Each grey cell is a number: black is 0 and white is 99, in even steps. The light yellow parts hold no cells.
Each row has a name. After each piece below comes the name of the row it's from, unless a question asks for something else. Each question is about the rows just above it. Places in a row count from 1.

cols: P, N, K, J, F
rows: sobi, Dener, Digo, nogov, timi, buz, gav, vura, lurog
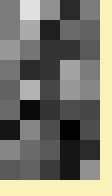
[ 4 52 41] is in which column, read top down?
N
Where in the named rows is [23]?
lurog, 3
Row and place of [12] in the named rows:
Dener, 3

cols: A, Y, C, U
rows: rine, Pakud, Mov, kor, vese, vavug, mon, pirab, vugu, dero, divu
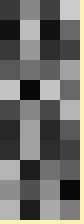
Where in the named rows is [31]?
dero, 2
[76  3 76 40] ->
vese

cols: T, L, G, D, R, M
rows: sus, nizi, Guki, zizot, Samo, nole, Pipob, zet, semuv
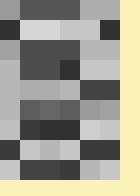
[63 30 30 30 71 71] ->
Guki
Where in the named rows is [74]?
Pipob, 1
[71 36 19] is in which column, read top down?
D
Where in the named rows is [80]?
Pipob, 5
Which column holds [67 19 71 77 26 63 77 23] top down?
M

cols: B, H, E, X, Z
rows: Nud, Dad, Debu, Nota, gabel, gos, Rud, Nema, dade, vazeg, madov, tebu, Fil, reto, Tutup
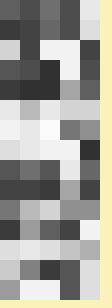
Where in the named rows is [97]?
Rud, 3
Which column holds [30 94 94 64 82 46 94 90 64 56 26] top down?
X

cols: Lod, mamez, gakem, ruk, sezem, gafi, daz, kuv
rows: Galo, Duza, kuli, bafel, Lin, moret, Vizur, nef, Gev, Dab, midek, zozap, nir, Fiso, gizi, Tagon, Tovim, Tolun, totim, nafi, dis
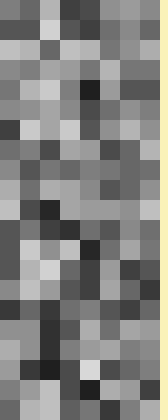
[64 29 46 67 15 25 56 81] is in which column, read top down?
gakem
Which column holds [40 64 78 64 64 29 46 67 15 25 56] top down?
gakem
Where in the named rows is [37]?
dis, 4

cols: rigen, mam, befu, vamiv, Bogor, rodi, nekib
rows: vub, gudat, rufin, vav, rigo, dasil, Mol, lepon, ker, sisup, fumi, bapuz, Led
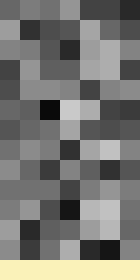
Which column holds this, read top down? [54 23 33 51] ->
nekib
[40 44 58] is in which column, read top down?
mam

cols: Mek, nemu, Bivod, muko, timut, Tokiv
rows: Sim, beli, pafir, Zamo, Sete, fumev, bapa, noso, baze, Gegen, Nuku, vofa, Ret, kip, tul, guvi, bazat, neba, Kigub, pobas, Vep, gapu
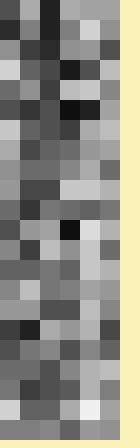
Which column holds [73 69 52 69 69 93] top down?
timut
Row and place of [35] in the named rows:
pobas, 4
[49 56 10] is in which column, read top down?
muko

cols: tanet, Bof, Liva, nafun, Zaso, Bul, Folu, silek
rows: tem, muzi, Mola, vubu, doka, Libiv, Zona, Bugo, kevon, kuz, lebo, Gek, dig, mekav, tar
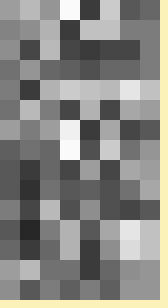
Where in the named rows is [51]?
muzi, 1
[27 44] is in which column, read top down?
Folu
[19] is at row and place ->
kuz, 2
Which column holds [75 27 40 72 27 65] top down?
Bul
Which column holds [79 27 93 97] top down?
nafun

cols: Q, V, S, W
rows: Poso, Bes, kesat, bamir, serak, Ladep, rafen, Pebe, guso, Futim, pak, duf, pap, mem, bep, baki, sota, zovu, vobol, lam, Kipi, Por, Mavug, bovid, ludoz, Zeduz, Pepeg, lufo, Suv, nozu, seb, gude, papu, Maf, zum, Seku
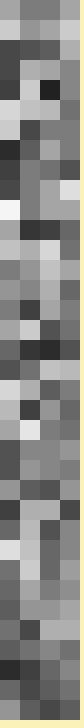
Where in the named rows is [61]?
Suv, 4
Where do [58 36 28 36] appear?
Seku
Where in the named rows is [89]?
Por, 2
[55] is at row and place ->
nozu, 4

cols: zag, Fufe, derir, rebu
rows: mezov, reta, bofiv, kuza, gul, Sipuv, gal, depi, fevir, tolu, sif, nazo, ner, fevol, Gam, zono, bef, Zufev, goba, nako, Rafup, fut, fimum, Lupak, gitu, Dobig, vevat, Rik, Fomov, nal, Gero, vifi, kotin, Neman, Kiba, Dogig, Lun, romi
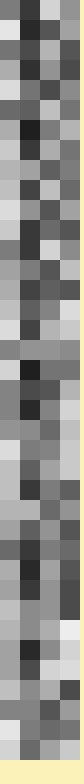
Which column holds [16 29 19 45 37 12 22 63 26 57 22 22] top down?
Fufe
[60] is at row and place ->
Dogig, 4
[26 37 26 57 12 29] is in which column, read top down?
Fufe
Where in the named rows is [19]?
kuza, 2

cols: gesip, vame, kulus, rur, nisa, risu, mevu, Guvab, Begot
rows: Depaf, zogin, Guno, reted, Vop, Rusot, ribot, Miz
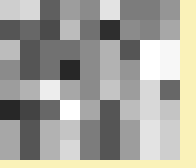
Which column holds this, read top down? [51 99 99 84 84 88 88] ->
Guvab
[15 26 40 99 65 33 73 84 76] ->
Rusot
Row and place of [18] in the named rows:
zogin, 6
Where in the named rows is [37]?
Depaf, 3
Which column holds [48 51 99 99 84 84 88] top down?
Guvab
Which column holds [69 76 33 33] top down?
risu

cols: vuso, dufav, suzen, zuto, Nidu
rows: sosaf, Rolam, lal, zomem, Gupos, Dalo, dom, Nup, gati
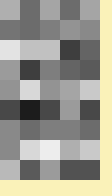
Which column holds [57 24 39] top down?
zuto
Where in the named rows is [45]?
Rolam, 1
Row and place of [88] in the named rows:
lal, 1
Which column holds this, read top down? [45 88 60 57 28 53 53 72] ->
vuso
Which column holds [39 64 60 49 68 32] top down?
zuto
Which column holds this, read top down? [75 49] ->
suzen

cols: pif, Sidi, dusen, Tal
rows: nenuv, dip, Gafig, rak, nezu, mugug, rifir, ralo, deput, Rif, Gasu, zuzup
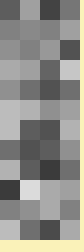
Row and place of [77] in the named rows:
rak, 4
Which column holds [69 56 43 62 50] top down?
Tal
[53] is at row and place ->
dip, 2
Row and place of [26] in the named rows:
nenuv, 3
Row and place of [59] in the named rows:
Gafig, 3
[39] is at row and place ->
rak, 3
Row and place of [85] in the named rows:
Rif, 2

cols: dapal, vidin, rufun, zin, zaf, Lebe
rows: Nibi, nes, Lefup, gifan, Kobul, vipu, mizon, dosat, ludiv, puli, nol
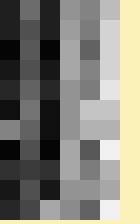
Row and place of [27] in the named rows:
nol, 2
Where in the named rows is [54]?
nol, 4
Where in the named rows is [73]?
Nibi, 6
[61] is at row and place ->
nes, 4

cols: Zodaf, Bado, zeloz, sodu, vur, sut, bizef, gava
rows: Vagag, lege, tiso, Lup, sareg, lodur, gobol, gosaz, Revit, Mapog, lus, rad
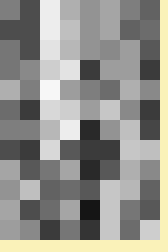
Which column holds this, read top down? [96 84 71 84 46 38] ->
zeloz
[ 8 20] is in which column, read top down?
vur
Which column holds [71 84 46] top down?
zeloz
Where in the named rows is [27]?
gobol, 8
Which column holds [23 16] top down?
vur
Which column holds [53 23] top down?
gava

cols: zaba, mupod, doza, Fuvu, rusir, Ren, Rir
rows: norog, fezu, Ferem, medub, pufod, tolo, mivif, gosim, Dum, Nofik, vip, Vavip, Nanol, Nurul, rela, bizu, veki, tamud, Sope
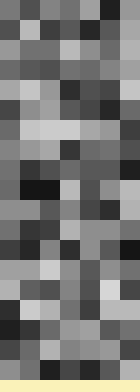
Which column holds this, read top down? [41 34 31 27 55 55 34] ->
rusir
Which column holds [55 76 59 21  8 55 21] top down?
mupod
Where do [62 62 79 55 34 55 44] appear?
Nurul
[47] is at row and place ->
norog, 1
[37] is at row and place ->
rela, 2
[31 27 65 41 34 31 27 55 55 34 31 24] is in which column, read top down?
rusir
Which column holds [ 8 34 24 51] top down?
doza

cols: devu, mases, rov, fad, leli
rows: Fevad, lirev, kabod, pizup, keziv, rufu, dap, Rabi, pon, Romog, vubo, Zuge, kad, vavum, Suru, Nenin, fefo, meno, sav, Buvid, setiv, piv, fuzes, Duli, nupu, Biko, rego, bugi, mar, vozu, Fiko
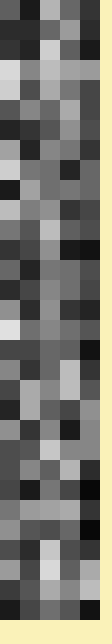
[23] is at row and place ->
vozu, 1
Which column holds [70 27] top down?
fad
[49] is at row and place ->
vubo, 2
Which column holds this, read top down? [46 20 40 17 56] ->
devu

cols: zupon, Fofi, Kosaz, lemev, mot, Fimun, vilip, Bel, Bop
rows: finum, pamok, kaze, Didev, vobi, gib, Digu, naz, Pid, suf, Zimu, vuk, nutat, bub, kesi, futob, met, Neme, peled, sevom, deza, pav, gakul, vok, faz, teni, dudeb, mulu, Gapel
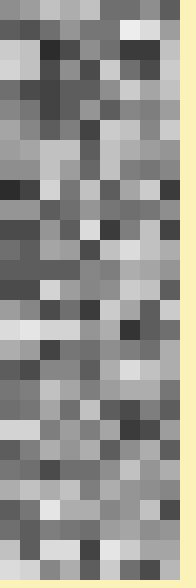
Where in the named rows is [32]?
pamok, 2
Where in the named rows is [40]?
Pid, 5
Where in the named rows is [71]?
Gapel, 9

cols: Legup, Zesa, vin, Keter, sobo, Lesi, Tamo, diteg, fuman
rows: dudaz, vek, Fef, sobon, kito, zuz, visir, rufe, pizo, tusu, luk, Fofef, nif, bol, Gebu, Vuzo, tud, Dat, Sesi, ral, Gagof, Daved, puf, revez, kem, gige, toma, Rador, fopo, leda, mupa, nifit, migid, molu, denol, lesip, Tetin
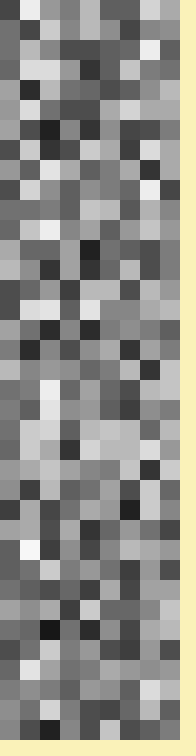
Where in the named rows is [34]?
luk, 7
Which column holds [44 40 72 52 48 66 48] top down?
Lesi
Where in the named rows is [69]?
luk, 8
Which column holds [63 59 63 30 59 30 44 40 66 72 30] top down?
Legup
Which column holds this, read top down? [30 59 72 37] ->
fuman
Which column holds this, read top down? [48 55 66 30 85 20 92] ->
diteg

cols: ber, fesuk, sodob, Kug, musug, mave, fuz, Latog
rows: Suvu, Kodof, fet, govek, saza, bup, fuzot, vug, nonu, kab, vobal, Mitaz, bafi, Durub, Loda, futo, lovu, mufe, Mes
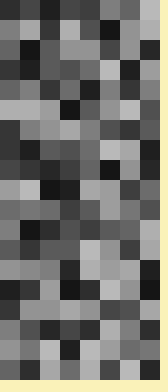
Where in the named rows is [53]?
Durub, 2
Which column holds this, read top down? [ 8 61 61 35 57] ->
mave

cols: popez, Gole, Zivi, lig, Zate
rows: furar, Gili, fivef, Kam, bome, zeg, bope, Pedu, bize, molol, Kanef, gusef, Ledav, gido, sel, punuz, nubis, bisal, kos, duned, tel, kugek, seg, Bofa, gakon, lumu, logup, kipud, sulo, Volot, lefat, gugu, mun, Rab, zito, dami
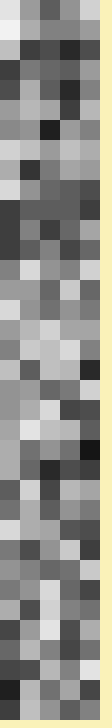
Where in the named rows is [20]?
bize, 2
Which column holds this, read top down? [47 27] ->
lig
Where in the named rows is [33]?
logup, 4
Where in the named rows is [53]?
bope, 1

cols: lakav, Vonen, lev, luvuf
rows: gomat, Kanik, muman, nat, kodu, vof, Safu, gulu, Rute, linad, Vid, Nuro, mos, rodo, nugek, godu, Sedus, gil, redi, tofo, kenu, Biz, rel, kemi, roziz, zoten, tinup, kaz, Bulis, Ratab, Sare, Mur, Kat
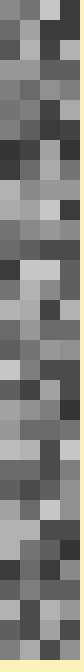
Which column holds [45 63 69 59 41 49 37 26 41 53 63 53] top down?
Vonen
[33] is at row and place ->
muman, 1
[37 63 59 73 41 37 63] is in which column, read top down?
lakav
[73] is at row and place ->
rel, 1
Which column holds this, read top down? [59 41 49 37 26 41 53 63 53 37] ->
Vonen
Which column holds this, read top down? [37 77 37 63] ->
lakav

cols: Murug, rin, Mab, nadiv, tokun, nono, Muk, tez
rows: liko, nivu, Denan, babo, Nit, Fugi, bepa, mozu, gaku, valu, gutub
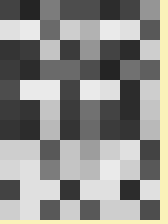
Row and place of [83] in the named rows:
gaku, 1
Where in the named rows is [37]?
babo, 8
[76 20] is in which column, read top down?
nadiv
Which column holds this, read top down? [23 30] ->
Murug
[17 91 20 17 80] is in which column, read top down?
rin
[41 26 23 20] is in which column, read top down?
nadiv

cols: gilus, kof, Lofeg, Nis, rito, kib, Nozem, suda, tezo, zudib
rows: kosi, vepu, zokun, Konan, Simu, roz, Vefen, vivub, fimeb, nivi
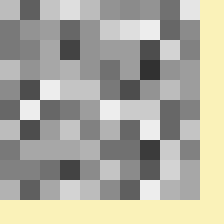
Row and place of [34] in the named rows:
fimeb, 8
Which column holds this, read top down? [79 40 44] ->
Nozem
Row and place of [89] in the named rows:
kosi, 10

